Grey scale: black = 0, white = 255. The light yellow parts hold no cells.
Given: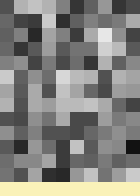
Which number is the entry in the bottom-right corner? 202
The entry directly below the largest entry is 208
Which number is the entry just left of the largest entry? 170
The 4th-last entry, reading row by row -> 194
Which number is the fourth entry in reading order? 178
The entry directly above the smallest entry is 122
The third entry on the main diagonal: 40
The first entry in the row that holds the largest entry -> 96
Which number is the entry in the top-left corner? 81
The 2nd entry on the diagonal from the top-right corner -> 122
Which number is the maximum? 231
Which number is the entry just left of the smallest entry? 136
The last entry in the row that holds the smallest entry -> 18
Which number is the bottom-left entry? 115
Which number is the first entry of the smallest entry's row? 89
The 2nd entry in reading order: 178
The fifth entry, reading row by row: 128
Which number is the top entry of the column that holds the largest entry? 151
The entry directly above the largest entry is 109
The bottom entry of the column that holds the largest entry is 115

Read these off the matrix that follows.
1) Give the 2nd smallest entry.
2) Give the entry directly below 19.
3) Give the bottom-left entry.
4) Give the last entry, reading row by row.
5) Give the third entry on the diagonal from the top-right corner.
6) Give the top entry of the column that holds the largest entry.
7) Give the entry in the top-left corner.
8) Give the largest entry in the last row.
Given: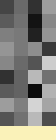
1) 19
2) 33
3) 84
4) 77
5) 121
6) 49
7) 69
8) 185

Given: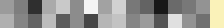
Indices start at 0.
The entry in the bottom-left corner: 176
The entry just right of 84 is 224
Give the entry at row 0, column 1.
126
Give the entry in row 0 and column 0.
155
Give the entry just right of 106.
120
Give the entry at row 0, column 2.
47
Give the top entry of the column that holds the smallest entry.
24
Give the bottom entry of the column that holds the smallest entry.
84

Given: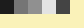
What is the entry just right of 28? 117
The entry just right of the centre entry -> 227

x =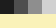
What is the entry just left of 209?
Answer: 142
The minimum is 29

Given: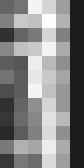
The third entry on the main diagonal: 121
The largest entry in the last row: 219
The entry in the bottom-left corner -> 55
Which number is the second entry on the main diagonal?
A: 200
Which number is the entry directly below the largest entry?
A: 213
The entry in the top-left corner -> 100
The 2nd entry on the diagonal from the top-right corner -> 177
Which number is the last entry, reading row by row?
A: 28
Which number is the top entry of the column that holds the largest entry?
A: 213
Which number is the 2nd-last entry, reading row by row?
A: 157
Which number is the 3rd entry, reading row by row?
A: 244
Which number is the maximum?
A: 252
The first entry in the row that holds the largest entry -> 129
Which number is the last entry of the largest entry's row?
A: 28
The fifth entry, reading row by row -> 157
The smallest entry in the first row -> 28

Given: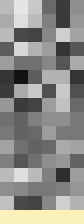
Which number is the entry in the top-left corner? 186
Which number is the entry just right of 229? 200
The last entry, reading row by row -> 178
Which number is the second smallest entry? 46
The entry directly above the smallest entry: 112
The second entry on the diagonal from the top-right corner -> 59
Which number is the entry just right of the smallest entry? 93
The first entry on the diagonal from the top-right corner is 142
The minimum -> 19
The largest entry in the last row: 207
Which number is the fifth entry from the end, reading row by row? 73
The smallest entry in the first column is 53
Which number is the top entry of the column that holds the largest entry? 229
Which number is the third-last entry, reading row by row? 135
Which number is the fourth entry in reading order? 105
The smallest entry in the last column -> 53
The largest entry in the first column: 193
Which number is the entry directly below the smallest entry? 170
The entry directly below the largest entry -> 222
